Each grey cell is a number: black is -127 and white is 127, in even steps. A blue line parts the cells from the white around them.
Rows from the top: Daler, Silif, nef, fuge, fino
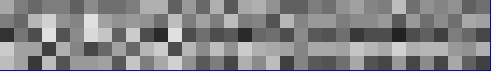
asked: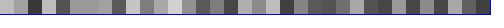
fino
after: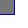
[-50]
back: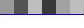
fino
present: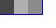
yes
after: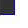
[-9]
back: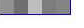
Daler

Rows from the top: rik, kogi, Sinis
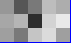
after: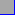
[53]
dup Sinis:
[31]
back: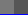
rik
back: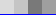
Sinis

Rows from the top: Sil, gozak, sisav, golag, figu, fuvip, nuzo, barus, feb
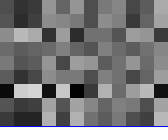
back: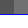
sisav
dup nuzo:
[-110]
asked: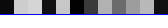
nuzo
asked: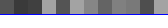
barus
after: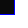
[77]
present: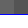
yes

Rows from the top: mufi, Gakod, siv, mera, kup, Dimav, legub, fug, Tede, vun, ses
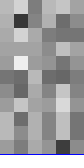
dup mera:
[35]
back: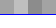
mera
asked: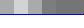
siv
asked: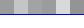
fug

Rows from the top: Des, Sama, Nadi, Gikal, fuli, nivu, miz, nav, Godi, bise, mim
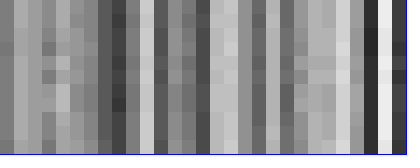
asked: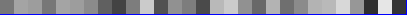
mim
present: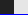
no

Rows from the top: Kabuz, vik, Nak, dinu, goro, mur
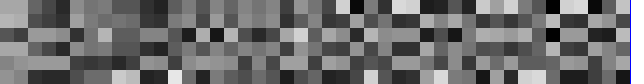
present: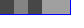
no
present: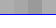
yes
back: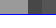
goro
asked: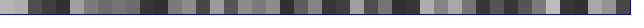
vik
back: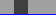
goro
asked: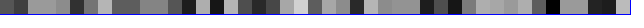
Nak
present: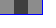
yes

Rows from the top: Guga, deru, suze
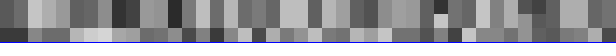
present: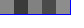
no
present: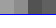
no
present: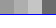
no
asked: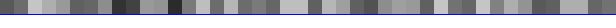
deru
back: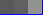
suze

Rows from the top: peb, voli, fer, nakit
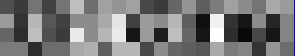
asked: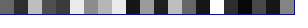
fer
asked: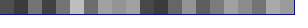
peb
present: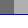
no
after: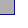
[-33]

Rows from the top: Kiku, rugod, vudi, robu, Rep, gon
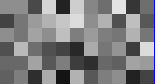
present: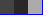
yes
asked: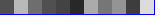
robu
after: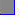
[-17]

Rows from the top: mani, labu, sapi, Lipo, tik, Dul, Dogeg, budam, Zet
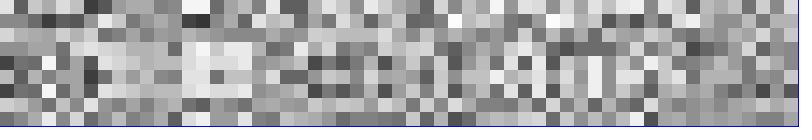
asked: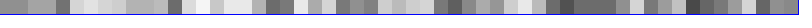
Lipo
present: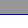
no
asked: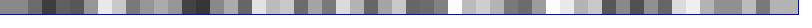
labu

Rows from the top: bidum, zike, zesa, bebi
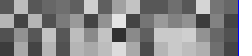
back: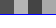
bebi
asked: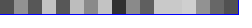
zesa
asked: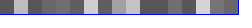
bidum
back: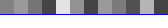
zike

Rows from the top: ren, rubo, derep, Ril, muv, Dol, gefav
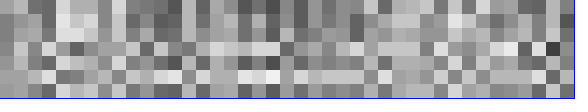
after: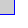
[7]
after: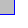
[48]

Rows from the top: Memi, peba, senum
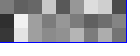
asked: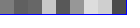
Memi
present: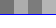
no
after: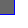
[72]
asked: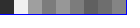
peba

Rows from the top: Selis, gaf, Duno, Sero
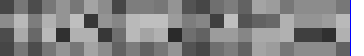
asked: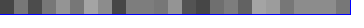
Selis
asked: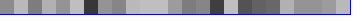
gaf
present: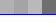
no
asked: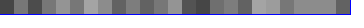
Sero

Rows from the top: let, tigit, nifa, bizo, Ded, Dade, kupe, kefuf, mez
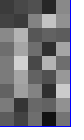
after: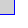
[-55]
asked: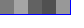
Dade
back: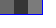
kefuf
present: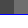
no
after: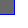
[-29]

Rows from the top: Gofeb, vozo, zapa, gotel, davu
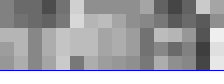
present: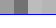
yes
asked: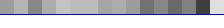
gotel
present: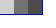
no
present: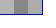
yes
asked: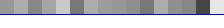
davu

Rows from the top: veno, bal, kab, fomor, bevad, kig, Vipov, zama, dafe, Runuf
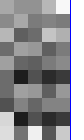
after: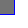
[112]
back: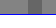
zama
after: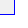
[-40]
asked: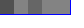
zama
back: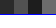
kig
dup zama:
[3]

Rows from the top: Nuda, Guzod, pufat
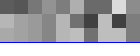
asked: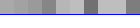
pufat
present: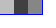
no
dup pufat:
[62]
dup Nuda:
[-21]
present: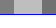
no
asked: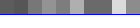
Nuda

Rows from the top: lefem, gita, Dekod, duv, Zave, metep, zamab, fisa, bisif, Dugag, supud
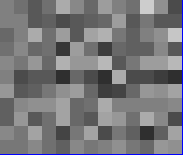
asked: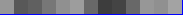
zamab
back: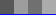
Dekod
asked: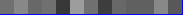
duv

